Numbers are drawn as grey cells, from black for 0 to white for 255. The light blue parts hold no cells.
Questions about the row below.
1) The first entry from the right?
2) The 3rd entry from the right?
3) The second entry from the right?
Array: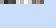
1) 100
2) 113
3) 144

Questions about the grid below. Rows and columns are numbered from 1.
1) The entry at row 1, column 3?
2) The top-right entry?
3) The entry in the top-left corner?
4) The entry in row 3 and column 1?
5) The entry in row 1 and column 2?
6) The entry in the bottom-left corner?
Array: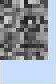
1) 63
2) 77
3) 51
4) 120
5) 105
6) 63

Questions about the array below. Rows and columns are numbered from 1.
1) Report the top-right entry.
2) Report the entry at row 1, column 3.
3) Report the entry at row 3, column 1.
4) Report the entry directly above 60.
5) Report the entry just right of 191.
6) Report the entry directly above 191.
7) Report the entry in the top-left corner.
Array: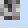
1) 90
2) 90
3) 151
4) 178
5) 74
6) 106
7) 206

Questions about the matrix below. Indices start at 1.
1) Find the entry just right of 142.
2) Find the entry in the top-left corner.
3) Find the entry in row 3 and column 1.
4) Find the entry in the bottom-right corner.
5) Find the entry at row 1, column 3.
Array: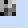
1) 196
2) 166
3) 154
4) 29
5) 181

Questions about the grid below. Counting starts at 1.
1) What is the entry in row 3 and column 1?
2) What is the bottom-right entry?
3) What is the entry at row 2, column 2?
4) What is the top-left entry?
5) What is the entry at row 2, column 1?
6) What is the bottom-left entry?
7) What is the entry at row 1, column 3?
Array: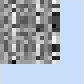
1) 128
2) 214
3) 89
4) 141
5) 141
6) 156
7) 101

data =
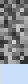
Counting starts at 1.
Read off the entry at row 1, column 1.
128
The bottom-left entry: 142
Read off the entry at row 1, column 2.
65
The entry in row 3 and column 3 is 65
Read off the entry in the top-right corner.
77
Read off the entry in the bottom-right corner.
49
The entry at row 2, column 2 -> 116
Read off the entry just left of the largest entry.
116
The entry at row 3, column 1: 178
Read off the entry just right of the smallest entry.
89
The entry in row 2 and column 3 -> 89
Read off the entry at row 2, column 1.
49
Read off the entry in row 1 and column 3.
142
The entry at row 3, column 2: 77
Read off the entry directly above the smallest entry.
77
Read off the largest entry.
206
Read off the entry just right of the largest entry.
89

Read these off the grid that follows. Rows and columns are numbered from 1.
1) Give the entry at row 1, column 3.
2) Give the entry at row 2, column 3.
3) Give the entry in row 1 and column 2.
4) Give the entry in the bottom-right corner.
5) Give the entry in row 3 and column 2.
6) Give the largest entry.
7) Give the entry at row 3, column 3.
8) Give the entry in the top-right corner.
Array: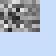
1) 170
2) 211
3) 142
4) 88
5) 199
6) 239
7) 114
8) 185
